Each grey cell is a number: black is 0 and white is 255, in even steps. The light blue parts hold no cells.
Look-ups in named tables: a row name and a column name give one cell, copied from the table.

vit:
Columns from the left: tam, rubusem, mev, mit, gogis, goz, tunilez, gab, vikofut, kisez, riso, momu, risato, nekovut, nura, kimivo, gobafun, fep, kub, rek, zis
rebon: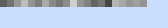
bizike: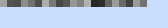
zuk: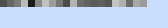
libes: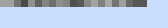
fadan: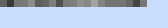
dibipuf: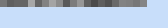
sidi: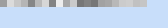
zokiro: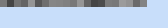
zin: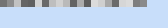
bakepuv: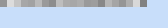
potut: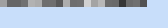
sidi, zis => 197
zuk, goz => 135
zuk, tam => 78
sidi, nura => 162
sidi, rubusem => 219
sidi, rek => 193
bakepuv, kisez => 171
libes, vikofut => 143
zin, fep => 214
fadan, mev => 119
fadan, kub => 103
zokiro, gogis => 149
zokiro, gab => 134
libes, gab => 110
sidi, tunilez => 214
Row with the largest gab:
zin

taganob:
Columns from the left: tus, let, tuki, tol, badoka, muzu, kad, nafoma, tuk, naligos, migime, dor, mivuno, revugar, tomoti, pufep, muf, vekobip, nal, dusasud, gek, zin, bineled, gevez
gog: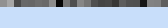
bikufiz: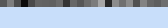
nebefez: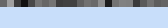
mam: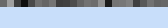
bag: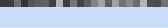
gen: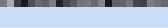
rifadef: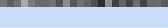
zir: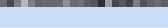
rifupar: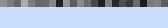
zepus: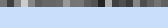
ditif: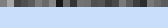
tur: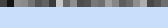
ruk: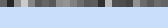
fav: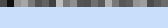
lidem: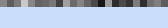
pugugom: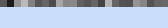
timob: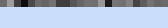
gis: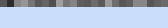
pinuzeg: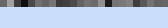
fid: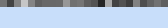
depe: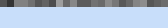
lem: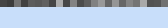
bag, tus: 58
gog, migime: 78
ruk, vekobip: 77
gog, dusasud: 80
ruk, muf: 80
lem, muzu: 88
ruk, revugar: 93
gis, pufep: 154

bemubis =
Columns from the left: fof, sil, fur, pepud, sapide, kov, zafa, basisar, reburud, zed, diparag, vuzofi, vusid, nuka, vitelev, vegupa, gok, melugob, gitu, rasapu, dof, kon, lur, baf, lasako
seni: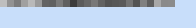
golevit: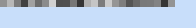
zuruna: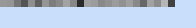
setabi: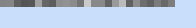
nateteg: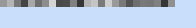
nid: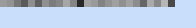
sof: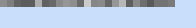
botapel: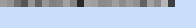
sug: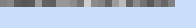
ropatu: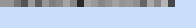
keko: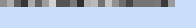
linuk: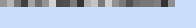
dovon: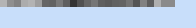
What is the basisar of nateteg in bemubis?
212
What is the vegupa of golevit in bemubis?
203
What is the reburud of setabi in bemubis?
142
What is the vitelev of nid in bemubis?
131
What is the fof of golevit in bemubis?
146
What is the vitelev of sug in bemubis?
131
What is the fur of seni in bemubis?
123
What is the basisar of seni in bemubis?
96
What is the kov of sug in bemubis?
158
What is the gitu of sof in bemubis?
95
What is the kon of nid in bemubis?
170
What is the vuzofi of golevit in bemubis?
53
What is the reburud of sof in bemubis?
138
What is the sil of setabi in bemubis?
134
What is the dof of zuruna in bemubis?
103
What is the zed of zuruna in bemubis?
163
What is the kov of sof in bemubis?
174
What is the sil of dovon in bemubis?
143

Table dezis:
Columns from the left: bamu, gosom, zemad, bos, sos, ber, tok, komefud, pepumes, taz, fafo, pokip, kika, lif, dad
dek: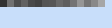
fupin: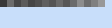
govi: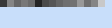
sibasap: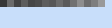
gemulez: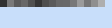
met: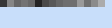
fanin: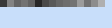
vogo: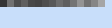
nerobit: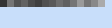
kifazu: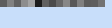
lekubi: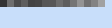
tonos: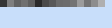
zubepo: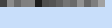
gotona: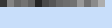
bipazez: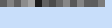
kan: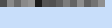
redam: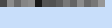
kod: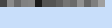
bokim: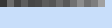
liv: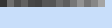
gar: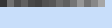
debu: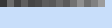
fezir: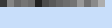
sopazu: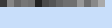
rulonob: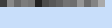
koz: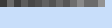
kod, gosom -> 139
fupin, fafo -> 107
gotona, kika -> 113
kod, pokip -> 145
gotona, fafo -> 114
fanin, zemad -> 100
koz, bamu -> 58
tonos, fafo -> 116
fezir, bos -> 117
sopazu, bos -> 118
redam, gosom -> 140
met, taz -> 110
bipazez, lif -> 93
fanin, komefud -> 89
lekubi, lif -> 131
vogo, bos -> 95
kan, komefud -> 81
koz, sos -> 71
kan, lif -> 115
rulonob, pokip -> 150

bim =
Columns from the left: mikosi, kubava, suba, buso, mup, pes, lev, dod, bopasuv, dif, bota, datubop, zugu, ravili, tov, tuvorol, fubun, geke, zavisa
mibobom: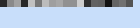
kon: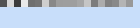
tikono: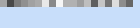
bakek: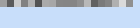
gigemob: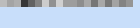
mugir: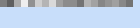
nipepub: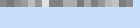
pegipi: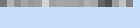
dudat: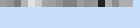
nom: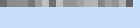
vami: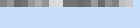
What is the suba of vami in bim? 105
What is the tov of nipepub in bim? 150
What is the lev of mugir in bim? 180
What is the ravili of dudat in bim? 150
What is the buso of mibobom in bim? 39
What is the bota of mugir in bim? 140
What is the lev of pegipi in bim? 213
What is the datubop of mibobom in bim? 206
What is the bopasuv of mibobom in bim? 167
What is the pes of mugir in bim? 206
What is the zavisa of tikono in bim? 102
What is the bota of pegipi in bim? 163

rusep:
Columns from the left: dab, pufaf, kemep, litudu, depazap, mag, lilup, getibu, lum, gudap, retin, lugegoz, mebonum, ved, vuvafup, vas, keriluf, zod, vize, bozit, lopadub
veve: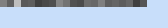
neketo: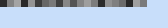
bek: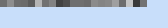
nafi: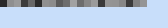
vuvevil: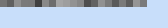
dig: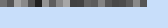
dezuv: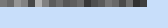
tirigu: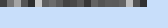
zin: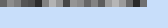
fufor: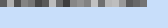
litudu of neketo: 40
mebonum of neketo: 158
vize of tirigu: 191
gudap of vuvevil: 158
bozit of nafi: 129
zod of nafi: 135
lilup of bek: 113
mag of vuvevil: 64
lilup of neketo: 103
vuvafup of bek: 132
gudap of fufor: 61
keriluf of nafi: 147
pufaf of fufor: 177

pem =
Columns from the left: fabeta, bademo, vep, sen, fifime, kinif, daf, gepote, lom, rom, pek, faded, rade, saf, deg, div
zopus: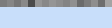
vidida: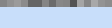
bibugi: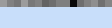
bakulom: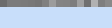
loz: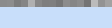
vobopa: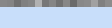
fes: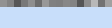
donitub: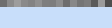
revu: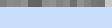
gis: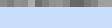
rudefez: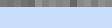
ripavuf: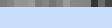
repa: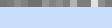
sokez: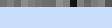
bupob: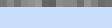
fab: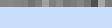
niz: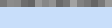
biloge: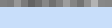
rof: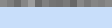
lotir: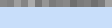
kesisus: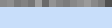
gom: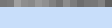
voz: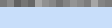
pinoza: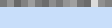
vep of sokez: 109
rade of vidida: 134
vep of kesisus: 122
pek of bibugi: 8
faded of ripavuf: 134
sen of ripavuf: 147
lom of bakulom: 132
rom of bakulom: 131
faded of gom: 109
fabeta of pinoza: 122
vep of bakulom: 123
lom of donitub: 140
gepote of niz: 146
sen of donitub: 138
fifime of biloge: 99
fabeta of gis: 139

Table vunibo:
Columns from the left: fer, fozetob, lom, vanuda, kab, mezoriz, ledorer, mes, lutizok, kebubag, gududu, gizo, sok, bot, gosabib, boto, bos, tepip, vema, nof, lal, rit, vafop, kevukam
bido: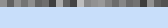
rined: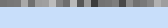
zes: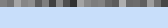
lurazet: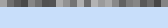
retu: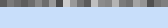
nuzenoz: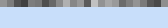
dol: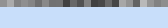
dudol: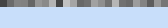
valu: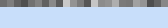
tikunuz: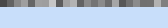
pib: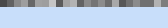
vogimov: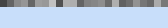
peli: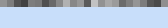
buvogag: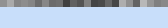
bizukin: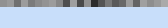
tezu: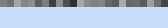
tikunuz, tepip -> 87
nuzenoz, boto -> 167
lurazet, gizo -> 176
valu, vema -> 119
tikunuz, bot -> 116
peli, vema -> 127
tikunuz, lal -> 112
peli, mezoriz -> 120
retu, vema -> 113
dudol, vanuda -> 129
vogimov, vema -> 110
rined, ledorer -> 160
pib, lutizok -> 91
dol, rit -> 149
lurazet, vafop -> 71
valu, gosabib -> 140
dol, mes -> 113
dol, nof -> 99

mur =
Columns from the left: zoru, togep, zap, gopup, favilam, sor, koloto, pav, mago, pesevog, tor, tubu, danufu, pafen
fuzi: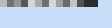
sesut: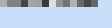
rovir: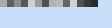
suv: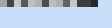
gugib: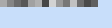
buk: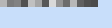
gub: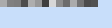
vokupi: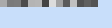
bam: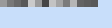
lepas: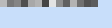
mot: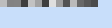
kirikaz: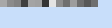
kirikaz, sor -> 161
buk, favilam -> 192
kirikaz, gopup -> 63
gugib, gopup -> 87
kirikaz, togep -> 139
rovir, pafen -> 41
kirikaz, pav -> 227
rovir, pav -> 180
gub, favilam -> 174
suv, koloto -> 77
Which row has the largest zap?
suv

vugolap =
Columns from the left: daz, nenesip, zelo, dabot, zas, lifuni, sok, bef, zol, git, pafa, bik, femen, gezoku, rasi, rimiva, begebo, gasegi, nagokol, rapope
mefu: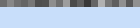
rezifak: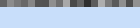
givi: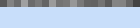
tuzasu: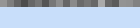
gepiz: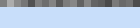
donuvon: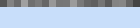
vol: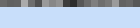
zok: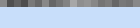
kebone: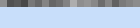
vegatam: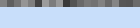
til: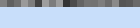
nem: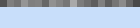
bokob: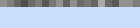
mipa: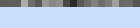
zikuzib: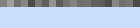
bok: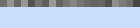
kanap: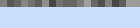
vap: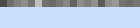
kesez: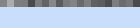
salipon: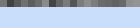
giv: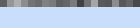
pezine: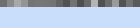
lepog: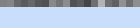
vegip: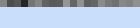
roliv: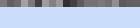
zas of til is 126
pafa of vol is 44
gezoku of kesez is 96
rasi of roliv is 122
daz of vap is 75
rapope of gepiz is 76
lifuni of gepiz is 127
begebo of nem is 117
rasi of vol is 110
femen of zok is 148

